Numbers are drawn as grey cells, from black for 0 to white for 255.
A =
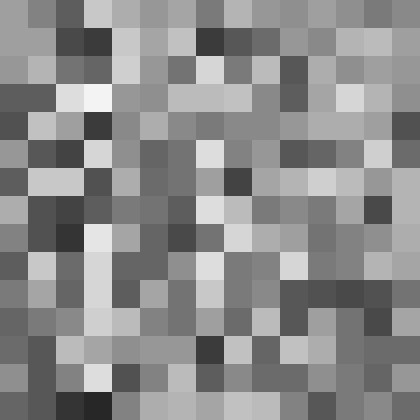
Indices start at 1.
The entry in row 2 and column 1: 159
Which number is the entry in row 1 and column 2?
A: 130
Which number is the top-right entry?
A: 137
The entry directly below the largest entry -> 59
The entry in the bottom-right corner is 107
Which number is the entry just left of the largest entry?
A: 221
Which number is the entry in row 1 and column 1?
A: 159
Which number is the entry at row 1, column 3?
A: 93
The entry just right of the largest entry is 151
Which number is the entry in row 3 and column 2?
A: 180
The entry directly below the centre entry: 115
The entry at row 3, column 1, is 151
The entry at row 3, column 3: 115
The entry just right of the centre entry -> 187
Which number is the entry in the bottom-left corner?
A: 101
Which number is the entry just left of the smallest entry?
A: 52
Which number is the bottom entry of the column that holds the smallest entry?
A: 39
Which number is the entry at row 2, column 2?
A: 159
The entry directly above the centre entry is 159
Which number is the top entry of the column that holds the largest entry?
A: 200
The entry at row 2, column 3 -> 73
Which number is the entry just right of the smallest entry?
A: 130

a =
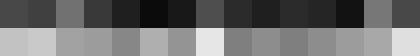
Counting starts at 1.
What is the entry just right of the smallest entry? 24
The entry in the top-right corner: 72
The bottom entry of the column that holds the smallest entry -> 175
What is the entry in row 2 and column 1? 194
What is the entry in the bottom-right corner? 223
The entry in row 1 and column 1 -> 72
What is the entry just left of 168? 156
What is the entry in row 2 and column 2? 201
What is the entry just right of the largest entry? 127

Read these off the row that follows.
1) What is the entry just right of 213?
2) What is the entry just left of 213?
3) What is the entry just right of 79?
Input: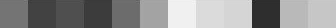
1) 46
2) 219
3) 60

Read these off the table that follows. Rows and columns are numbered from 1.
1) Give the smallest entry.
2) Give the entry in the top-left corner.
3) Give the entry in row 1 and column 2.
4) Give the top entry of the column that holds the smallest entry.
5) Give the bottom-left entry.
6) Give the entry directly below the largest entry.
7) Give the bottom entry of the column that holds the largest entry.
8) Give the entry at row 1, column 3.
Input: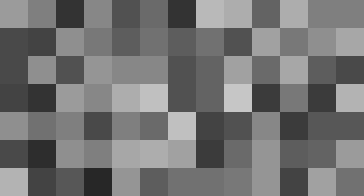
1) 39
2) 155
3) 127
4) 135
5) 179
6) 81
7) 120
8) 51
